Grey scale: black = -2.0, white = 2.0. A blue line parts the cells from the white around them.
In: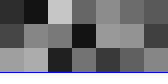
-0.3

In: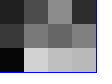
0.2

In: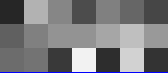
-0.4

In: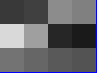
0.2

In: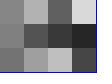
-0.5

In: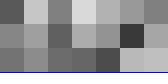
0.4

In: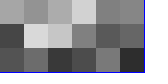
0.0

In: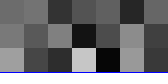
-1.4
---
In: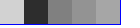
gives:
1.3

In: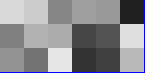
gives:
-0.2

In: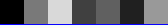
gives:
1.4

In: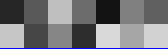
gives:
0.1

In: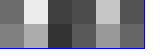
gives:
0.7

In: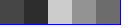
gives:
-0.9

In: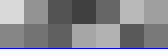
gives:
-0.5
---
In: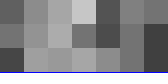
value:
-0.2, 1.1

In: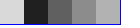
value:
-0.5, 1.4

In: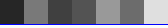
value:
-0.7, 1.5

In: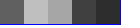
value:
0.6, 1.0

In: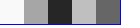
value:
-1.4, 1.9

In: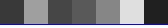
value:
-0.6, 1.5

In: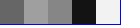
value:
0.1, 1.8

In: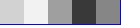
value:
0.5, 1.8

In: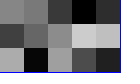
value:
0.2, 1.2

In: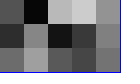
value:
-1.7, 1.2
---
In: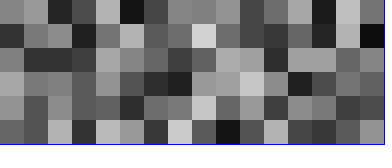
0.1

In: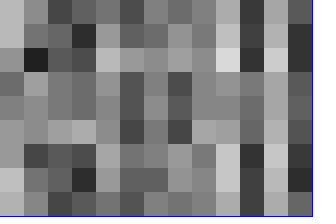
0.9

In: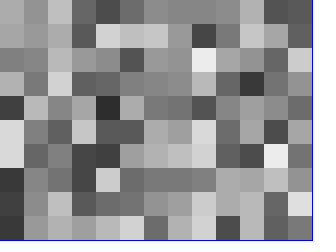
0.7

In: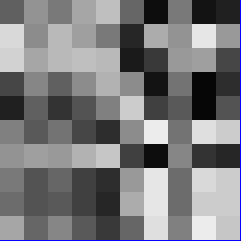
-0.5

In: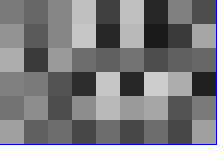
-0.1

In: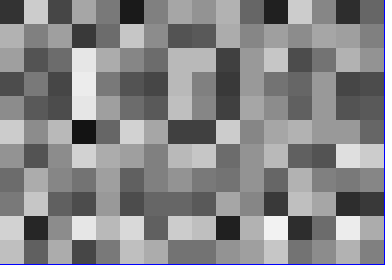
-1.2

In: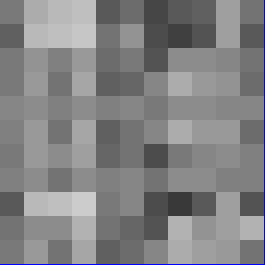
-0.1
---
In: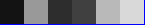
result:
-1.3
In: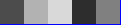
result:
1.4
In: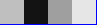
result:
0.5
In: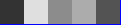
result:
0.2
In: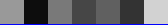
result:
-0.1
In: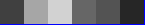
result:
1.3
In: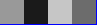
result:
1.1
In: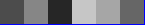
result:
-1.4
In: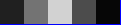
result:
1.3
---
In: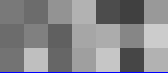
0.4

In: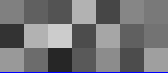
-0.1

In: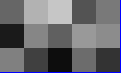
-0.1

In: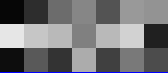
0.3

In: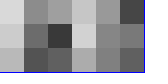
-0.9

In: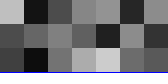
0.2

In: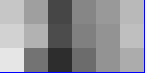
0.9

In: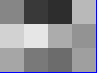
0.9
